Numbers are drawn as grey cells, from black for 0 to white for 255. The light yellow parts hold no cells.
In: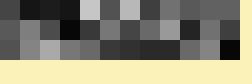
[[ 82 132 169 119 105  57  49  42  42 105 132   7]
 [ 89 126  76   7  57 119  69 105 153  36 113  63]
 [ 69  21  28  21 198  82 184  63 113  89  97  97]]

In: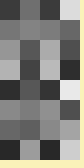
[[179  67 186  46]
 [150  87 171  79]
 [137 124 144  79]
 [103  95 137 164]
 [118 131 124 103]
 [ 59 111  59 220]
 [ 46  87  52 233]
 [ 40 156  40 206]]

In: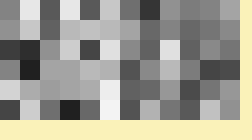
[[131  32 164 164 185 178  83 137 185 124  69  75]
 [211 172 157 164 172 237  97 104 151  75 117 151]
 [ 61  46 145 205  69 224 137  97 224  97 137 117]
 [ 69 205 111  32 104 243  83 178 117  89 193 145]
 [145 199  97 185 193 185 164 104 131 104 117 137]
 [131 231  89 231  89 199 111  53 145 124 131 164]]

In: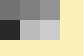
[[ 41 188 203]
 [114 127 147]]

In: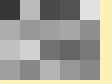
[[159 135 180 151 135]
 [173 151 159 166 143]
 [193 209 113 101 121]
 [ 54 187  74  82 225]]

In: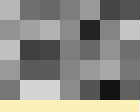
[[118 212 212 139  83  19  97]
 [146 161 177 139  35 132 197]
 [183 112 104 125 153  69  83]
 [153  91  91 132 153 169 118]
 [191  63  69 125 104 146 112]]

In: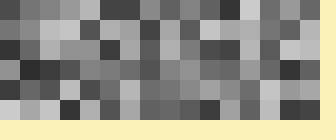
[[203 167 196  53 175  83 167  97 103  90  60 161  97 188  60  68]
 [117 137 188 196  83 175 161  68 167  90 196 167 175 117  97 182]
 [ 53 103 175 145 145  60 167  90 175 123  76  68 182  90 196 188]
 [ 76 117 130 153 182  68  68 137  97 130  97  53 203 109 153 103]
 [ 60 103  83 188  76 109 182 109 117 137 161 137 109 196 153 167]
 [145  45  60  83 130 123 109  83 130 145 109 103 153 103  53  97]]

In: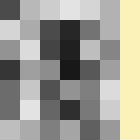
[[ 75 184 205 227 213 178]
 [ 54 159 141  24  88 159]
 [190 171 127 165  96 153]
 [108 227 102  47 121 205]
 [108 198  81 147 127 219]
 [213 171  75  39 115 178]
 [147 219  68  32 190 133]]
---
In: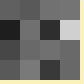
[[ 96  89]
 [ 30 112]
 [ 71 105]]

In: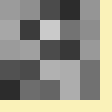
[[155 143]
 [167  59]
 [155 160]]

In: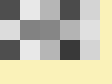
[[ 78 232]
 [220 130]
 [ 78 232]]

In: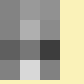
[[131 153]
 [130 175]
 [ 95 119]]

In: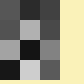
[[ 86  43]
 [ 82 177]
 [163  20]]

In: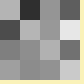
[[180  47]
 [ 76 181]
 [127 142]]

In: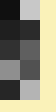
[[ 16 200]
 [ 31  43]
 [ 49  95]]

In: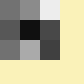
[[114 139]
 [ 87  16]
 [113 170]]
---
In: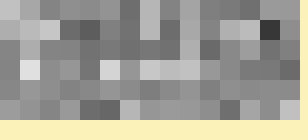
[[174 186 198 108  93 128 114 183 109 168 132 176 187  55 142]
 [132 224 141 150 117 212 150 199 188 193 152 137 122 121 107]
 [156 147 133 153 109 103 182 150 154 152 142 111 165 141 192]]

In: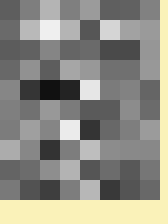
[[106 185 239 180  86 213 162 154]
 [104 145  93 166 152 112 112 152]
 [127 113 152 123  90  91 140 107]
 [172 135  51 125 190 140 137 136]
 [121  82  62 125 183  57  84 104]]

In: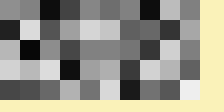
[[ 33 219  84 160 213 197  96 104  52 167]
 [210 185 220  15 160 175  58 210 181  97]]

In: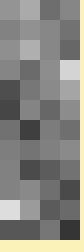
[[130 145 135 114]
 [133 107 141 212]
 [ 70 132 103 140]
 [126 116 128 138]
 [130 137 111  74]
 [ 87  87 118  53]]

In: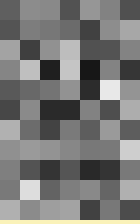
[[ 84 125 119 107  65 141 167]
 [133 191  31 197  23 131  54]
 [ 71 138  42  42 130  78 173]
 [144 154 147 135 120 121 206]
 [121 221  99 126 137 101 176]]

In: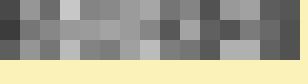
[[ 60 118 135 153 155 163 155 134  88 163  96  84 123 105  81]]

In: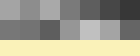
[[119 115  94 150 192 164 101]]
